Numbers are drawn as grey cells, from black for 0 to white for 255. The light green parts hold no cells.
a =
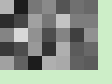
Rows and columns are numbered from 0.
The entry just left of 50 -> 153
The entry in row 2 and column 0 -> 132
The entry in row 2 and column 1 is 216
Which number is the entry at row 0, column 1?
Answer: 28
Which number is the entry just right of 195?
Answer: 125
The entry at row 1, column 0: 44
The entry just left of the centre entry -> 145
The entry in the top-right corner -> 104
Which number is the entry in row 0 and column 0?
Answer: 181
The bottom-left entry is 161

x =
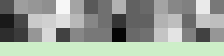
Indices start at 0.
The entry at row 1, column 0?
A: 25
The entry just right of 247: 164
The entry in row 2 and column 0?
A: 45
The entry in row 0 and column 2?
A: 150
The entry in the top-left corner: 83
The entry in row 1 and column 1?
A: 71
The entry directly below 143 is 208
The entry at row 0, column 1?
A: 158
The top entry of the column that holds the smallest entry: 178
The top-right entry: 120
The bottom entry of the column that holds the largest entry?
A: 65
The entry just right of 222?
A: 184

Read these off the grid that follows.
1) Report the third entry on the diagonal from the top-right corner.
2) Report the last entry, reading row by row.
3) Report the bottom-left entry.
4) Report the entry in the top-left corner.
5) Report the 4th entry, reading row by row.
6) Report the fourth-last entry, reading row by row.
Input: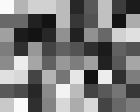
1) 104
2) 125
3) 201
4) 250
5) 209
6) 216
